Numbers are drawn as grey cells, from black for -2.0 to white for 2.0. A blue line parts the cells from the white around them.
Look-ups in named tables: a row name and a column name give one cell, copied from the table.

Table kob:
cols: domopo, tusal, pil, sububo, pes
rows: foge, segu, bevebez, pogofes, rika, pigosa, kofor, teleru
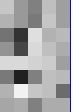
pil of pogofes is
1.4
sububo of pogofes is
1.0
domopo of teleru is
0.6
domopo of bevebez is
-0.2
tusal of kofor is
1.8
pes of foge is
0.5
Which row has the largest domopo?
rika

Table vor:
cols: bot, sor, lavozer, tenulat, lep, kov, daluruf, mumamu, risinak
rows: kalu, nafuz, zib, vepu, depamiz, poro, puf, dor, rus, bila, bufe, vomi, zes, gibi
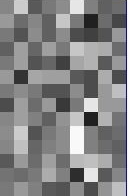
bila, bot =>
0.2
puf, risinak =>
1.0
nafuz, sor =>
-0.3
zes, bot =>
-0.2
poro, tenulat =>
0.5
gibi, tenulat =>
-0.6
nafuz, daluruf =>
-1.5
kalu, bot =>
0.1

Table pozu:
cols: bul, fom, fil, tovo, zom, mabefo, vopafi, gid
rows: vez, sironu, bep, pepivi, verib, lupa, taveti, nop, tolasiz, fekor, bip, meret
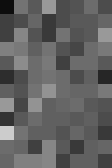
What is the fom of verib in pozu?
0.2
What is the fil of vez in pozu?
-0.6
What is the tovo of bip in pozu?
0.1
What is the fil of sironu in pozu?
-0.4
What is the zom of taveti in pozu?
-0.3
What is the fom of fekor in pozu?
-0.2
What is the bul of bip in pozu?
-0.3
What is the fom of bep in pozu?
0.1
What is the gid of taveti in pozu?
-0.1
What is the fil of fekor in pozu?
-0.5
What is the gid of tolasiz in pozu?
-0.8
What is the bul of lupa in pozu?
-1.3
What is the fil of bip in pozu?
-1.0

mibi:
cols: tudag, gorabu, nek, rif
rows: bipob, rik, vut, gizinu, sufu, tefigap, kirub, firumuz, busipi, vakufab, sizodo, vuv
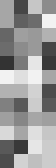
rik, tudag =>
0.6
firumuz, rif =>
-0.6
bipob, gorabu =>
-0.9
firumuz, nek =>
1.2
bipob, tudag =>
0.6
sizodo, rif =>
1.2
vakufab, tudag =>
1.4
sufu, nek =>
1.6
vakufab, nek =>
1.5
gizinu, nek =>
0.4
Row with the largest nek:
tefigap

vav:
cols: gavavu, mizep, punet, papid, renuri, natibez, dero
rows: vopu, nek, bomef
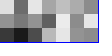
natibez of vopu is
0.7
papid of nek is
-0.5
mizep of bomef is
-1.6
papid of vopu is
0.6
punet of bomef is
-0.8
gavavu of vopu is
1.5
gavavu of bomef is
-1.1
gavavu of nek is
0.3
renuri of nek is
1.7
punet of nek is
0.3
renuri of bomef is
1.6
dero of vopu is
0.2
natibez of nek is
0.2
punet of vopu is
1.6
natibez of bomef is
0.3

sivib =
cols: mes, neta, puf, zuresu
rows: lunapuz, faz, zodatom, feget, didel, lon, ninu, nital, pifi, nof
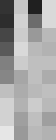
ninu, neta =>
0.7
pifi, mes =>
1.3
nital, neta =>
0.8
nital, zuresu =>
0.9
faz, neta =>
1.3
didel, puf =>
1.0
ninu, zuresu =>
1.0
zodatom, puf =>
0.4
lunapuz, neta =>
1.1
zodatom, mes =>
-0.9
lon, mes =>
0.1
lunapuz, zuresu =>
1.4
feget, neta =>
1.4
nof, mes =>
1.6
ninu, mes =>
1.0
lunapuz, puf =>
-1.5
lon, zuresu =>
0.7
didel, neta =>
1.2
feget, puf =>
0.9
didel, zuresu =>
1.0
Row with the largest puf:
nital

